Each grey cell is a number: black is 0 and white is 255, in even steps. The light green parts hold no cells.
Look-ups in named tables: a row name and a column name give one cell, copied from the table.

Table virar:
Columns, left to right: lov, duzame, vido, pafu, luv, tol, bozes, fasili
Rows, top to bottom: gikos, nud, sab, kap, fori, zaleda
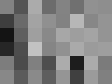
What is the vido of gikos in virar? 171
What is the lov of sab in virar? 20
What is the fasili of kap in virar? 158
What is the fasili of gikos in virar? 142
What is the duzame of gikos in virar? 84
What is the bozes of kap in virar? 155
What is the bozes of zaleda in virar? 155
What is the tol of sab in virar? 158
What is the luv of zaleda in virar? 149
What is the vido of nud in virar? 163
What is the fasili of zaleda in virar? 128
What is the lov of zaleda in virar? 136

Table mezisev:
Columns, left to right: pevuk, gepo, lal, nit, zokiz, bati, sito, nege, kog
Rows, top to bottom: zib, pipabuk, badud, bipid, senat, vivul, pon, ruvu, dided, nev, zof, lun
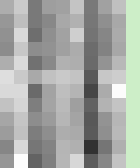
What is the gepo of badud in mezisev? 217
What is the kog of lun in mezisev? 195
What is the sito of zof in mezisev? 49
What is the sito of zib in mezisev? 121
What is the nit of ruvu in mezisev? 164
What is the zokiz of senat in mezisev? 177
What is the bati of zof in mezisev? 176
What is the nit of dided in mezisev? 155
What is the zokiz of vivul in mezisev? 201
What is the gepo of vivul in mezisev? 201
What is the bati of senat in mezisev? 174
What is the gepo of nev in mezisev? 193
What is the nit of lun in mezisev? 127
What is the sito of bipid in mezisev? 108

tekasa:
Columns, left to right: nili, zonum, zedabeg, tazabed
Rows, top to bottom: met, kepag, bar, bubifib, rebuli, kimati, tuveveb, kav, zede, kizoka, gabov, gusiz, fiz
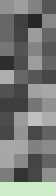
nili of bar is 103
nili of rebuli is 45
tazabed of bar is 103
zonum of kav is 63
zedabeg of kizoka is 72
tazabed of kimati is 71
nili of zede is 76
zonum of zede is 155
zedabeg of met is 130
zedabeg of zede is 192
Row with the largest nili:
kimati

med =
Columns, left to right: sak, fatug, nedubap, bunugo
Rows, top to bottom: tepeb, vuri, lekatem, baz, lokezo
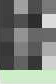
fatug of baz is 128
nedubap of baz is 89
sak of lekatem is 74
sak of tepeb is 64
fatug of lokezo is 98
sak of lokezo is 60
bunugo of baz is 170
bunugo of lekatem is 105
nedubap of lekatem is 103
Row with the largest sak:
lekatem

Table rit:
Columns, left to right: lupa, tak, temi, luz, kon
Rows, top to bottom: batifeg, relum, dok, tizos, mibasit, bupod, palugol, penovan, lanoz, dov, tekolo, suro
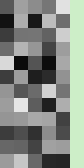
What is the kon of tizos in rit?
157
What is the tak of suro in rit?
198
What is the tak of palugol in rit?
86
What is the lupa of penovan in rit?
157
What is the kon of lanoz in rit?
65
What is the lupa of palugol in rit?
149
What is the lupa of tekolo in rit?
103
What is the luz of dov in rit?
141
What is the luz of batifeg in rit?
118
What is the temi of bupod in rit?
30
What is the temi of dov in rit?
48
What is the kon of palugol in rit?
116
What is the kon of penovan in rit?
174
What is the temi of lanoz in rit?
169
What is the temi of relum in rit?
23
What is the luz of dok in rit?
98
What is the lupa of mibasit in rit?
217
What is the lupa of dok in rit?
60
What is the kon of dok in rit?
206
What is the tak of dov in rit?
78
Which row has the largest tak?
penovan

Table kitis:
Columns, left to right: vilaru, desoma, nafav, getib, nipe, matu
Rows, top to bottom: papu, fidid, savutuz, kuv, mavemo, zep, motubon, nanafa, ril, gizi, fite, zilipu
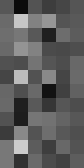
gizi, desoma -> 137
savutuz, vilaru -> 110
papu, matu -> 85
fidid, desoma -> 198
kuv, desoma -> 148
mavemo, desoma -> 77
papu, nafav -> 83
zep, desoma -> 188
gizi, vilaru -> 59
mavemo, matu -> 104
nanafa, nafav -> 89
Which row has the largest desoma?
fite

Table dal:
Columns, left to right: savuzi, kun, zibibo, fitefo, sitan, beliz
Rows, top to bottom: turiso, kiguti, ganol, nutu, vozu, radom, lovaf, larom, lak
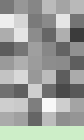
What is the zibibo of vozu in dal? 156
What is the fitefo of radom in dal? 187
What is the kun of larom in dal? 202
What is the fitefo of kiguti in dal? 138
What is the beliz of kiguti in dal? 116
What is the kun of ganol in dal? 228
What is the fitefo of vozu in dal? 141
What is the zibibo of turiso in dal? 134
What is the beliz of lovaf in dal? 88
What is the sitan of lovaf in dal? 73

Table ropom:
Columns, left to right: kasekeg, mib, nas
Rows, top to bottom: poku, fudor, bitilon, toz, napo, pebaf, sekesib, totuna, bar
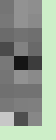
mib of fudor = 146
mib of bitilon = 114
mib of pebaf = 146
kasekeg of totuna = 120
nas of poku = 142
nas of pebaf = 138
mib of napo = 21
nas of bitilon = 111
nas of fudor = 138
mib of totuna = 126

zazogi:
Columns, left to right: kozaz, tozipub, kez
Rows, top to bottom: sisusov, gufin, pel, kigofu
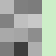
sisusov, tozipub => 127
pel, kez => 141
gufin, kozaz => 129
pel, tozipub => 165
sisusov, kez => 124
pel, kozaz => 169
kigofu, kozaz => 124
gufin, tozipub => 191
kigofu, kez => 174
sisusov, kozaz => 184
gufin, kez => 200
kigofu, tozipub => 61
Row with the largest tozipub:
gufin

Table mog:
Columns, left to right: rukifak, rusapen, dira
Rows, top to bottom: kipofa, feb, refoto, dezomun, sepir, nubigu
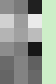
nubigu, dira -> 104
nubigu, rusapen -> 131
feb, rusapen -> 157
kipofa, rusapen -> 122
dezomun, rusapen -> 124
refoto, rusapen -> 161
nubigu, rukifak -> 101
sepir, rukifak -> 106
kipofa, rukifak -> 141
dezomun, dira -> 23
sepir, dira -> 96
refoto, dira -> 188
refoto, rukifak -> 180
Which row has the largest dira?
feb

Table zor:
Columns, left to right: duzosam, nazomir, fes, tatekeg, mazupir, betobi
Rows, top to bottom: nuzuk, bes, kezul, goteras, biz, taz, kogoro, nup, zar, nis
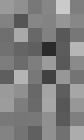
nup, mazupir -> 87
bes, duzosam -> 130
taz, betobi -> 116
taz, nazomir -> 180
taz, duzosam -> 94
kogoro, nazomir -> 144
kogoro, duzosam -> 154
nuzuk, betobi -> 126
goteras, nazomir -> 101
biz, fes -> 126
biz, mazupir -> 89
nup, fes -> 106
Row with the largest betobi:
goteras

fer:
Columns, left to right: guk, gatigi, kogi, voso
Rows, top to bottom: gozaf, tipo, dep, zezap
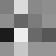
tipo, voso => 147
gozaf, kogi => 137
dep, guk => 27
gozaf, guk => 126
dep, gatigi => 238
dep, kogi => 105
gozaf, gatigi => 219
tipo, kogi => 124
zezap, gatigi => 199
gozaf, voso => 142
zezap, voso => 150

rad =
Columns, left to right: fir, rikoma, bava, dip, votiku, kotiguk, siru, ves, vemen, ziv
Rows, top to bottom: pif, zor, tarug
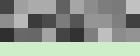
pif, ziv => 193
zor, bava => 59
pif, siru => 140
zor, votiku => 124
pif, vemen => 122
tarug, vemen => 140
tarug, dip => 163
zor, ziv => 64
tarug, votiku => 68
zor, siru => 149

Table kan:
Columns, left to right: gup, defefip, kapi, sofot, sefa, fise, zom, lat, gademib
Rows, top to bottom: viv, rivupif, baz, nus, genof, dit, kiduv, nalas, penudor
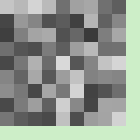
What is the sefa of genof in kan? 217
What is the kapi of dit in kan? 168
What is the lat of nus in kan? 112
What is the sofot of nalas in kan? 96
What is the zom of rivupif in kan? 181
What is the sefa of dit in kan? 157

